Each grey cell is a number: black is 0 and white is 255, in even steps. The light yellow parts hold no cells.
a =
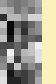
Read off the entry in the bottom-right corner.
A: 167
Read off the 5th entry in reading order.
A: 142
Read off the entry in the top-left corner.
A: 154
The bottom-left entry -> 224
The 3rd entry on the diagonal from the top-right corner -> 154
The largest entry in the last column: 239
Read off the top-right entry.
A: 167
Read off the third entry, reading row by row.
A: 115
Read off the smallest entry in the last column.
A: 88
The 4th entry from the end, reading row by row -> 35

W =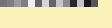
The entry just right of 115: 127
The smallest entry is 25

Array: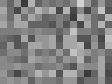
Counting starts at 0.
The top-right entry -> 99
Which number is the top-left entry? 137
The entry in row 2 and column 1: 111
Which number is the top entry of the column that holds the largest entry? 210
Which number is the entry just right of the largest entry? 150
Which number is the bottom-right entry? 85
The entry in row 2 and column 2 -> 166
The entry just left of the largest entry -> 137
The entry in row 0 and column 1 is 99
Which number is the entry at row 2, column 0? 150
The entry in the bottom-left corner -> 137
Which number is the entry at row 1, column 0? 166
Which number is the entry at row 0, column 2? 150
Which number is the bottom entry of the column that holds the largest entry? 85
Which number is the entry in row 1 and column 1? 111

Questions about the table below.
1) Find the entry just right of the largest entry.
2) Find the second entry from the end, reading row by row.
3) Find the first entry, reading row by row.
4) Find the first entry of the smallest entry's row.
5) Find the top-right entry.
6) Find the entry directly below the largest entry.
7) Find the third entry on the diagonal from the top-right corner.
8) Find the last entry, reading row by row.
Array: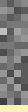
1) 91
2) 78
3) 120
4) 62
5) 136
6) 78
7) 91
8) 136

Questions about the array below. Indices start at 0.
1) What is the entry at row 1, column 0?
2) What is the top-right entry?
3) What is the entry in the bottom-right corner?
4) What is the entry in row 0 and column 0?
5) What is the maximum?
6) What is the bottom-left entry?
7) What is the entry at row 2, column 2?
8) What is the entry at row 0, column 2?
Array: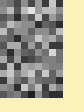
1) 142
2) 58
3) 46
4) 127
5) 226
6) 86
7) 46
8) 73

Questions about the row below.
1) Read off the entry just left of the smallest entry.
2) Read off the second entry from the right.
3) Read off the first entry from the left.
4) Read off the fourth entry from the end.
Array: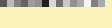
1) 144
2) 128
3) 86
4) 170

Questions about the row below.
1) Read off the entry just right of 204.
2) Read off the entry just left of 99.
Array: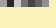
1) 115
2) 69
